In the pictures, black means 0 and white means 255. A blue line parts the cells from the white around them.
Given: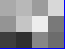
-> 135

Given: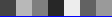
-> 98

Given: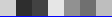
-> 112

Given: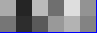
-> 179

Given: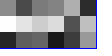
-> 60

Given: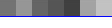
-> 163

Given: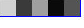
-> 10

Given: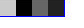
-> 102
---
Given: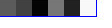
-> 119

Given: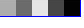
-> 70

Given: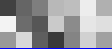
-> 184

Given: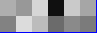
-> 16

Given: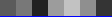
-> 156

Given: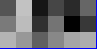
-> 70

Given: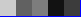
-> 18

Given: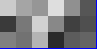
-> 222

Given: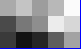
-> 184
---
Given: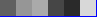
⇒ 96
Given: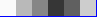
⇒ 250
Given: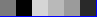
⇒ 123
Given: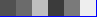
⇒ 81
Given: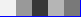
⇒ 242
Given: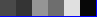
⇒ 73
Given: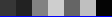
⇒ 54
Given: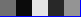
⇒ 112
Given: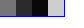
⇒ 117
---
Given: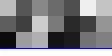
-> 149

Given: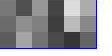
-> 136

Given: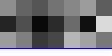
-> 218

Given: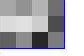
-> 76

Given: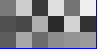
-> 50

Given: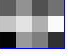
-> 250

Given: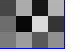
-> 52

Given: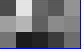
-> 132

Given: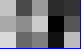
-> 86
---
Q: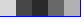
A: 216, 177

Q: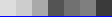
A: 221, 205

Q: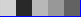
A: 211, 184

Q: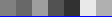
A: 233, 176

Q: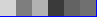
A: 213, 178

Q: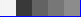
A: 244, 140

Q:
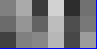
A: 210, 189

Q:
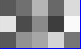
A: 250, 227
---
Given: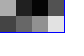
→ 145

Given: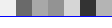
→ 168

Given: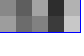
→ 129

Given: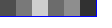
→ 206

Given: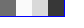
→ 217

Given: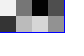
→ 214

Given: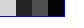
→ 79

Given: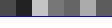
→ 195

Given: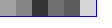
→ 50
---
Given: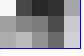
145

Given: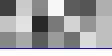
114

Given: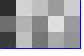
118

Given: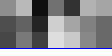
201

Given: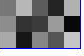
135

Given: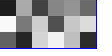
242

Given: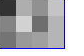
153

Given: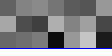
152

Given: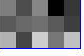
205

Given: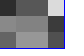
151
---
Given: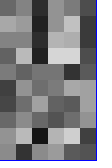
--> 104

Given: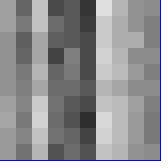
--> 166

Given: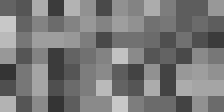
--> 52

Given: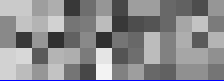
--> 137

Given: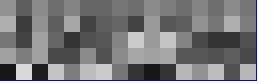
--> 118
